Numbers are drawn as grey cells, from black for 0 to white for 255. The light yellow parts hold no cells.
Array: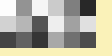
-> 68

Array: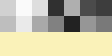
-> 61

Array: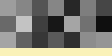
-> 39

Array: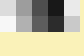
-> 78

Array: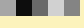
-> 132

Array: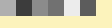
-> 114
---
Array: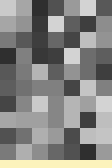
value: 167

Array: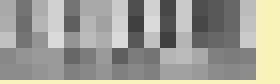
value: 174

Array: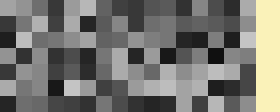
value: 56

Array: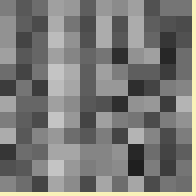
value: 146

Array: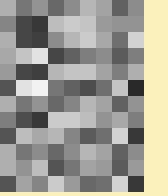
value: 133

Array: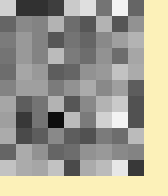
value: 101

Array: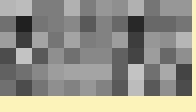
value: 111

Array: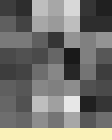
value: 95
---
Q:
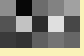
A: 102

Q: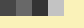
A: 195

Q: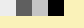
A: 1

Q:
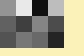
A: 36

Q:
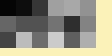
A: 174

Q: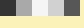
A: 87
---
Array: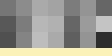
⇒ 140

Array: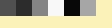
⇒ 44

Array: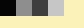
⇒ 142

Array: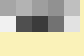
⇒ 179

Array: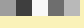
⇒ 62

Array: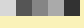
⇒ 85

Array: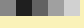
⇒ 31

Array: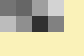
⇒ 102
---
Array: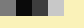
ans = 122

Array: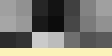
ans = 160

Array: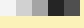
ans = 244

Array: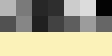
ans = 183

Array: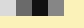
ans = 218

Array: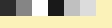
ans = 45

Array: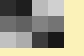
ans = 45

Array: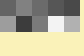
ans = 100

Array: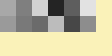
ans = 168

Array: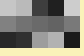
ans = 198
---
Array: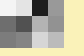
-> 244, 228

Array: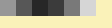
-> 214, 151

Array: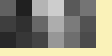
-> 205, 180

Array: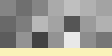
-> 232, 191

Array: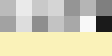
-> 248, 234

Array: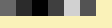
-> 209, 104

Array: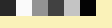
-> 250, 196

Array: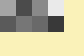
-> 234, 165

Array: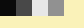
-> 231, 145

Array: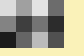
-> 227, 220
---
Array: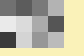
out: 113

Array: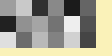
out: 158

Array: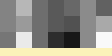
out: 131

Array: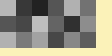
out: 183

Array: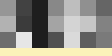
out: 150

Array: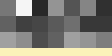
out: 119

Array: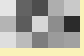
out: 229

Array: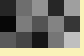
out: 38

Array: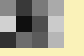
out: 136
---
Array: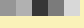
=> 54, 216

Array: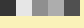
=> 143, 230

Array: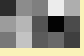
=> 83, 236

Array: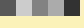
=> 130, 204

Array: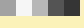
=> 183, 246

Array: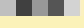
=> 152, 211

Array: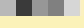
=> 151, 214

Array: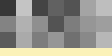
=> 83, 196

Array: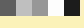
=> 151, 253

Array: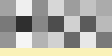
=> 77, 245
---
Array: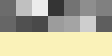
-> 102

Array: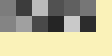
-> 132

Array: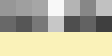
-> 104

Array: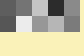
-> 86

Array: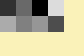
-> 171

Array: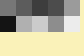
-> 20

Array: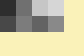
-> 72
